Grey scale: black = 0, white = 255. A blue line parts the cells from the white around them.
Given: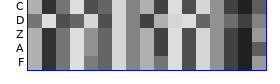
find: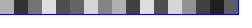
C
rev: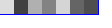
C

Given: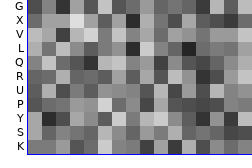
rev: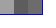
R
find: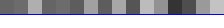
R

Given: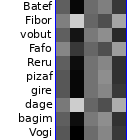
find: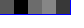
Vogi
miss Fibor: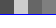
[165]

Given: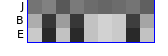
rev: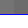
J
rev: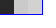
E
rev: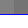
J
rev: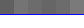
J
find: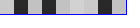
E

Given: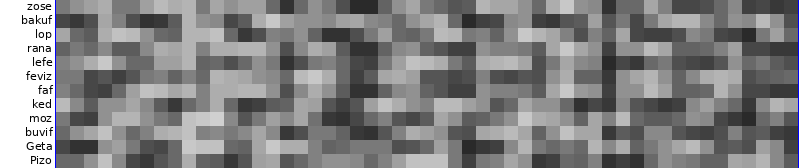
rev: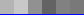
lop
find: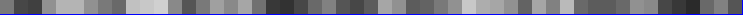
moz
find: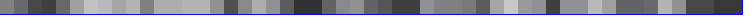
faf
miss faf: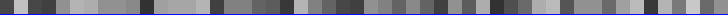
[153]
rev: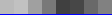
lefe
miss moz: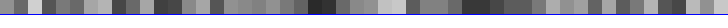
[113]

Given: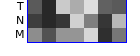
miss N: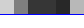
[61]
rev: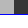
N
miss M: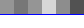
[47]
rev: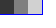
N
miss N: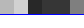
[61]

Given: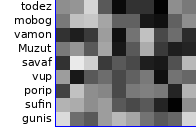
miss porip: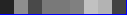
[134]
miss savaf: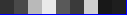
[81]
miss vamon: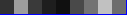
[43]
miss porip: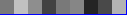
[128]

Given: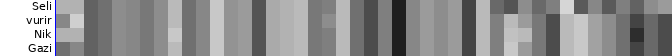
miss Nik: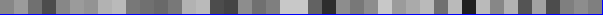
[193]
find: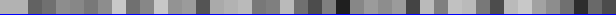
Nik
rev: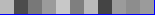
Gazi
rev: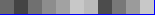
Gazi
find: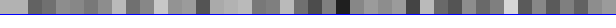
Seli
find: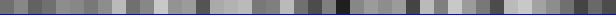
Gazi

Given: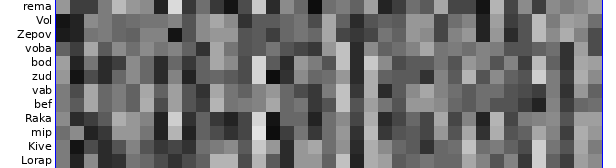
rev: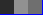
Kive
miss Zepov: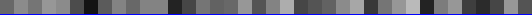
[27]
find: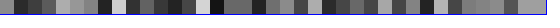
Raka
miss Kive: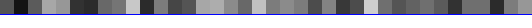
[145]

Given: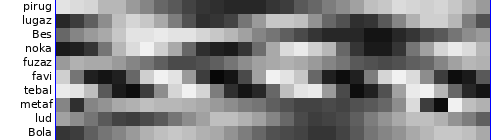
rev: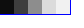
favi
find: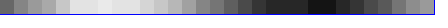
Bes
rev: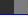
tebal
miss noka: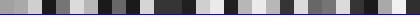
[109]

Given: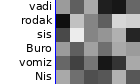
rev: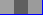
Buro
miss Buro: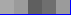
[161]

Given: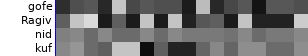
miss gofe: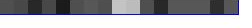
[20]
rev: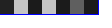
Ragiv
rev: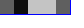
kuf
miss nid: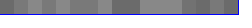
[128]
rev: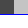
gofe
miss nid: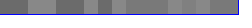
[114]
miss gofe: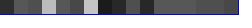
[20]

